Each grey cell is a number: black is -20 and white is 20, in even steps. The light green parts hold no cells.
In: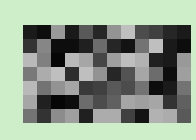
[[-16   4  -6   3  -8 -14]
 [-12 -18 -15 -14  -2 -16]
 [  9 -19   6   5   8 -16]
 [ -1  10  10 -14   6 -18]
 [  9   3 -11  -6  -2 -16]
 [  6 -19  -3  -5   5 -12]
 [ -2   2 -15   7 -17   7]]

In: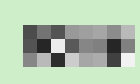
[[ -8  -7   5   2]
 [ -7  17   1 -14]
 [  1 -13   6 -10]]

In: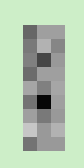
[[-4  5]
 [-1  1]
 [ 0  4]
 [-3  5]
 [ 6  6]
 [-2  5]
 [ 5  4]
 [11  8]
 [-2  4]]

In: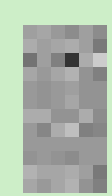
[[ 5  4  5]
 [ 7  6  5]
 [-2  0  7]
 [ 6  6  3]
 [ 4  4  3]
 [ 4  4  3]
 [ 7  3  7]
 [ 4  7  0]
 [ 4  4  4]
 [ 3  3  4]
 [ 8  6  5]
 [ 6  6  3]]

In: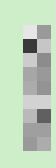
[[ 16]
 [-11]
 [ 12]
 [  6]
 [  7]
 [ 13]
 [  9]
 [  5]
 [  4]]

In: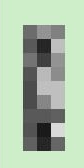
[[-3  0]
 [-6 10]
 [-2  3]
 [-7  2]
 [-8 10]
 [-8 10]
 [-6 -5]
 [-7 14]
 [-5 -4]]
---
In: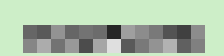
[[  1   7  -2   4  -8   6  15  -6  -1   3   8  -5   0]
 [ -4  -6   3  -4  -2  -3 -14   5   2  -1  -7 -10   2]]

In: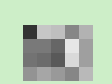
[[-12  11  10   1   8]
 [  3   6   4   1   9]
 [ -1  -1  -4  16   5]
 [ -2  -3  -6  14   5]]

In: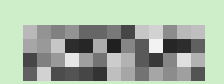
[[ -5  13  -8  -7  -9 -12  10   6  -2   6   2   5  -7]
 [  6   4  11 -13 -14   7 -15   1  -6  18 -14 -13  -5]
 [  9   3   0   3  -4  -4  -1  -9  11  13   2   9  10]
 [ -9   0   4  16   5  -2  12   8  -6 -11   1  15   8]]

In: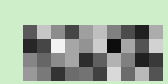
[[ -6  11   2  -9   5  10   0  -8 -15   7]
 [  4  -1 -12  -3  -2 -10  14  -3   9  -7]
 [  1  -4   2   6 -13  -5   8   0 -15 -11]
 [-14  -9  18   6   3  12 -18   6  -7  13]]

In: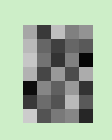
[[-18   1  -5   4 -12]
 [ 11  -2 -12   0 -19]
 [-11  -3  -7   9  -6]
 [  9  -4 -10  -4  -6]
 [ 12  -7  -1   1 -14]
 [  8  -9   4  -8   7]
 [  6 -11  10   0   3]]

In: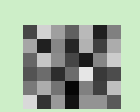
[[ -9  13   5  -5   9 -15   0]
 [ -4  11   2  -9 -16   1  12]
 [ -1   7  -2 -19   0 -10  10]
 [ -7  -3 -13  -3  16 -11  -8]
 [ 14 -12   4 -17   3   3  -6]
 [  6 -15   1 -14   8 -10   7]]

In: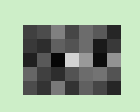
[[-15  -6 -19  13   4 -18   3]
 [-10  -8   0  -9  -3  -6 -14]
 [ -4 -10 -13  -7  -3  -2  -7]
 [ -8 -12  -1 -12  -5  -9 -14]
 [-11 -13  -5  -7  -3 -16 -11]]
